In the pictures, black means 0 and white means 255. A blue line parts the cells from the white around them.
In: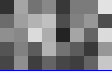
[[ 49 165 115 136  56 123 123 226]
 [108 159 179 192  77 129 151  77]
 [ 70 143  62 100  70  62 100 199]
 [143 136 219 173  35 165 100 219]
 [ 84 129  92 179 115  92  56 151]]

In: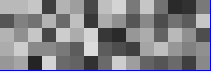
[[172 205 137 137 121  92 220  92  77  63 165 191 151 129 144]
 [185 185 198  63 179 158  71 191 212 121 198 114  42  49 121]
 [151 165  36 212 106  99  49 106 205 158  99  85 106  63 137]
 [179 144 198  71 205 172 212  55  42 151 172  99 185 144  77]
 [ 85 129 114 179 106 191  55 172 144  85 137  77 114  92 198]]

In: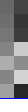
[[132 210]
 [132 203]
 [173 140]
 [104  68]
 [118  61]
 [110  53]
 [160  39]]

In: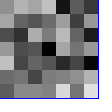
[[144 179 165 192  20  92  56]
 [ 92 137 137 130 217 116 224]
 [108 116  69 124 130 144 179]
 [165 100  84 108 158  63 152]
 [152  77  84   1 165 116 152]
 [192  69 100  84  41  69   7]
 [ 77  49 173 124 186 100  26]]

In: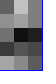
[[ 98 193 126]
 [144 159 126]
 [165 138  92]
 [ 58  84  72]
 [113  16  30]]

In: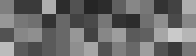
[[ 82 135 143  90 104 151  66 135 158  90  96 166 202 182]
 [151 119 112  51 104  66  74 119  51  44 112 143  74 135]
 [188  90  74  90 104 143 166  82 127 104 158  82  58 119]
 [127  58  58 174  44  82  37  44  96 135 119  51  66 174]]

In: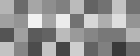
[[ 84 160  91  99 187 154 134 120 120 181]
 [160 148 242 166 236 114 215 174 222 148]
 [195 134  76 195  69 207  99 128  57 107]
 [181 107 166 142 128 187  99 114 195 114]]

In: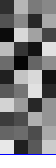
[[ 11 217 162  68]
 [ 32 195 217  18]
 [ 47 182 122 136]
 [211 155  39 148]
 [ 82 136  39 169]
 [ 89 116 225  39]
 [101 108  76 169]
 [ 60  76 176 148]
 [189  53  18 225]
 [232  32  89 203]
 [108   5 101 142]]

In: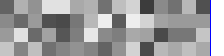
[[154 225 106 162  86 126 231 138 126 169 162  74 119 119 197]
 [ 99 177 146 225 225 169 177 113 191 211  60 138 113 184  80]
 [197 132 191 113 132 146 132  99 146 211  74 184 169 191 169]
 [138 106 154  80  74 119 184 238  92 238 211 162 154 154 154]]
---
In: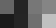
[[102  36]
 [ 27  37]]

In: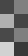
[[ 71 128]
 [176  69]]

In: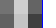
[[114 207]
 [ 97 196]]

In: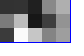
[[ 50  51]
 [123 188]]

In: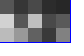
[[ 86  54]
 [210  86]]

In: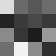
[[221 105]
 [ 35  58]]

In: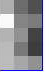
[[174 109]
 [249 132]]

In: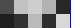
[[ 75 194]
 [ 31  49]]
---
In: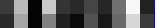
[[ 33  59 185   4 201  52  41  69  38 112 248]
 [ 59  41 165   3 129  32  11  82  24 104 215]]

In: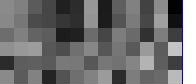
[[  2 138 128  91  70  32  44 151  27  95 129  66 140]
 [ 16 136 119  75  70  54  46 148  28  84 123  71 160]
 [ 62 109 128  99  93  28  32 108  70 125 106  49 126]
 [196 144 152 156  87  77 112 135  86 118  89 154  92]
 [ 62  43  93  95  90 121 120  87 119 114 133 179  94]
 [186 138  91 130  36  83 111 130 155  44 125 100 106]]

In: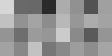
[[160 214 105 104  42 172 145  82]
 [163 193 146 164 140 184 151 172]
 [149 148 110 155 150 203 138  90]
 [165 162 136 194 119 137 157 141]]

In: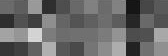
[[ 89 106  94 153  47  78 105 129 107 130  22  71]
 [ 81  46  81  63 143 101  84  96 109  93  38 105]
 [168 163 150 211 124 109 112 112 123 147  77  80]
 [144  53  63  97 176  87  74 117 140 173  34 112]]

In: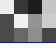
[[197 237  55  28]
 [204  74 241 148]
 [ 70  74 104 142]]

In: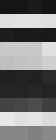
[[ 20  21  21  26]
 [223 223 226 226]
 [ 25  29  26  27]
 [224 201 201 200]
 [207 191 194 196]
 [ 42  33  34  33]
 [ 36  36  36  38]
 [ 63  67  70  76]
 [218 231 224 227]
 [137 134 135 128]]

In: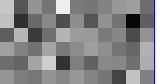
[[109 198  85 148 117 239 122 118 131 152 158]
 [ 95 191  47 105 137  78 141  86 146 115   7]
 [147  94 182  58 111 180 155 153 122 135  75]
 [177 159 131 114 164 121 140 158 143 117 103]
 [172 109 100 164 206  50 127  97 137 135 112]
 [128 150 126 119 148 134 152 132 118  68 194]]

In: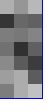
[[184 175 150]
 [ 97  53 104]
 [132 125 120]
 [ 96 113  49]
 [ 60 138  91]
 [ 92 158 172]
 [193 125 173]]
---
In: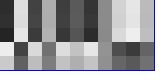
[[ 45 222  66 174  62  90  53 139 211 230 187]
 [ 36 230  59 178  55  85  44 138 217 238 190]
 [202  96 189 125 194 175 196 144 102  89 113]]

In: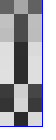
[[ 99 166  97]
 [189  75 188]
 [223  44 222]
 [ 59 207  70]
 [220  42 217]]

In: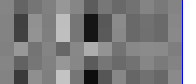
[[133 100 117 128 151 134  92 119 105 114 132 121 132]
 [131  65 147 127 191 118  21  90 137 105 112 106 137]
 [133  98 118 129 151 135  91 118 106 114 134 122 131]]

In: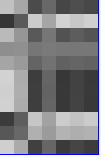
[[193 167  75 104  70  78  72]
 [186 150  89 118  82  93  84]
 [165 154 100 114  97 101  98]
 [207 174  62  99  56  66  58]
 [ 59  94 198 162 204 194 203]
 [207 170  64 102  58  69  60]]

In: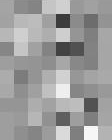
[[164 139 132 197 208 153 161 153]
 [183 207 185 174 206 149 127 167]
 [158 150 148 142 167 136 129 166]
 [168 143 160 192 238 134 143 153]
 [158 154 182 145  95 158 126 165]]

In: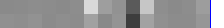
[[138 139 141 140 138 141 217 158 146  90 198 142 138 141 157]]
